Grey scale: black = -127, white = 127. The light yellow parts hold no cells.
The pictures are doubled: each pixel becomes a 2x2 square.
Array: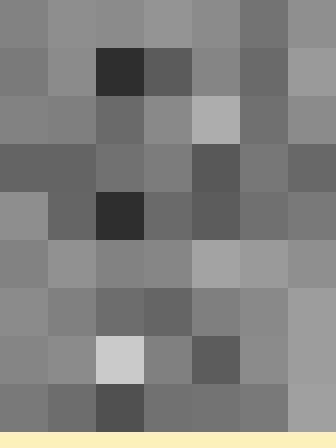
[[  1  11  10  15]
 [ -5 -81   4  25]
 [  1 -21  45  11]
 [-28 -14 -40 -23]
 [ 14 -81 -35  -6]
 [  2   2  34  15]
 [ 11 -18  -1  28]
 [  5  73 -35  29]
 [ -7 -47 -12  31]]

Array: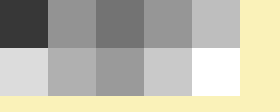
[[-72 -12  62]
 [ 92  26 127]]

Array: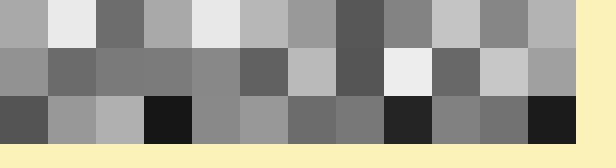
[[ 41 -18 104  25   3   6]
 [ 18  -5   8  58 109  71]
 [-43  48   9 -19 -91 -13]]

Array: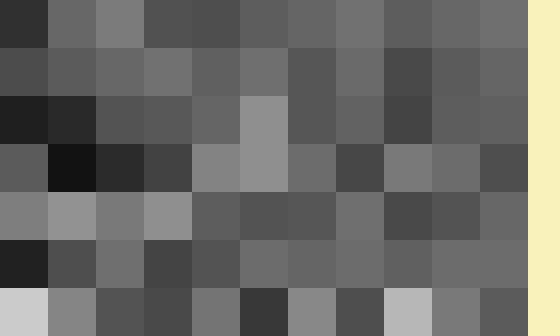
[[-79  -5 -50 -27 -35 -16]
 [-51 -25 -31 -41 -55 -27]
 [-96 -44 -26 -42 -59 -32]
 [-36 -85   2 -20  -6 -50]
 [ -1  -6 -34 -42 -54 -23]
 [-95 -17 -45 -26 -32 -19]
 [ 74 -44 -12   8  54 -36]]

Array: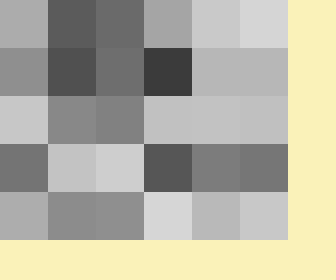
[[ 44 -21  73]
 [ 15 -17  55]
 [ 71   1  66]
 [-11  78  -3]
 [ 45  15  57]]

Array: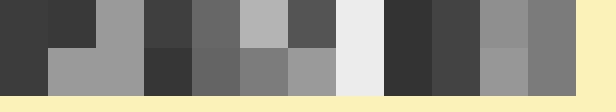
[[-67  26 -24 -43 -76  15]
 [-67  26 -27  26 -76  23]]
